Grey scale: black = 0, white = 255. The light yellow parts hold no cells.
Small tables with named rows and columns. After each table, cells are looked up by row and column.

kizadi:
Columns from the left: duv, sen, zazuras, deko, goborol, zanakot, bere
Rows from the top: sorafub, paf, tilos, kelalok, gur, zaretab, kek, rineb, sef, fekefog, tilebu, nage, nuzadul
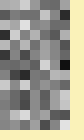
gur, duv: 184
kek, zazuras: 118
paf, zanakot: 134
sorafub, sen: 177
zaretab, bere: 103
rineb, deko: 120
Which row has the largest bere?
nuzadul

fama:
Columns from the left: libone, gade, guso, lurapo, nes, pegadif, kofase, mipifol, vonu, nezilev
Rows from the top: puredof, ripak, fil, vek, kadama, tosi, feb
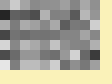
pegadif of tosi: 111
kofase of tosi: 152
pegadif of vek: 118
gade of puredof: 203
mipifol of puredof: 133
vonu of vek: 164
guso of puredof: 164
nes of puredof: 144
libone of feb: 230
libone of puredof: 163
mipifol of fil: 121

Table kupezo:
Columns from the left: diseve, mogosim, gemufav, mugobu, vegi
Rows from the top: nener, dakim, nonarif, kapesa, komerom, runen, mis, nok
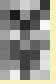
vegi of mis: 226
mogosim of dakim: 27
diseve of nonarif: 127
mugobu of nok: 197
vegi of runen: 219
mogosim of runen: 79
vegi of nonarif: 247
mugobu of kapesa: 181
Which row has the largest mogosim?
nok

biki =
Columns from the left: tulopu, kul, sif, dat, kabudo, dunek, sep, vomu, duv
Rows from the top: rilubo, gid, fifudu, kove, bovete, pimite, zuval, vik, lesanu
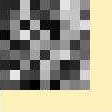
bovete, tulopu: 113
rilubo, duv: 145
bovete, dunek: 122
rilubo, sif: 195
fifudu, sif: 21
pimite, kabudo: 47
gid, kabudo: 55
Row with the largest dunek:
pimite

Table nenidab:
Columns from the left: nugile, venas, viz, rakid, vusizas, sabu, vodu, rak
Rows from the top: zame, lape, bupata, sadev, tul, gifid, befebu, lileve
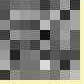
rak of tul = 99
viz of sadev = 129
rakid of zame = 106
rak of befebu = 152
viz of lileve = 117
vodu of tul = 145
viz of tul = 94
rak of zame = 53
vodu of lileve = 160
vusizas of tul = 151
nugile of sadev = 62
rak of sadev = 95
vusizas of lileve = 129
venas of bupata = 92

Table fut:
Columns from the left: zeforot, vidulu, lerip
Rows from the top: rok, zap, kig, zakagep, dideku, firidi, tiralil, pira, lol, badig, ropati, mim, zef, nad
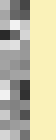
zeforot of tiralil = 163
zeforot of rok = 189
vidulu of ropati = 130
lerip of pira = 165
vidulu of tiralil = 148
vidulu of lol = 116
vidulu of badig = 141
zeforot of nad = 213
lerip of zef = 162
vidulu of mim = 135
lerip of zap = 91
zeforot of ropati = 139
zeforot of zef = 144
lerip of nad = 115
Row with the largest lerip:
zakagep

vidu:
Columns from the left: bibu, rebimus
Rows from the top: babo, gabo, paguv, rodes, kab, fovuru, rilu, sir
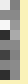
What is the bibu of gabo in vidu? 138
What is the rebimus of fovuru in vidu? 130
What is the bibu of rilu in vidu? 133
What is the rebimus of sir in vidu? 137
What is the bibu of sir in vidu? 46
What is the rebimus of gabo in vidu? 137
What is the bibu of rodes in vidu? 46
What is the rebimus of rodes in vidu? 170
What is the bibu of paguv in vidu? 247
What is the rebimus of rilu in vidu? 139
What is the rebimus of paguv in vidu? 152
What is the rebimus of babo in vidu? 128
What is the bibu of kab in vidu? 135
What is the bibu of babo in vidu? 237
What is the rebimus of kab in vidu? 137
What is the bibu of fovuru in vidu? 65
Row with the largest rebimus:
rodes

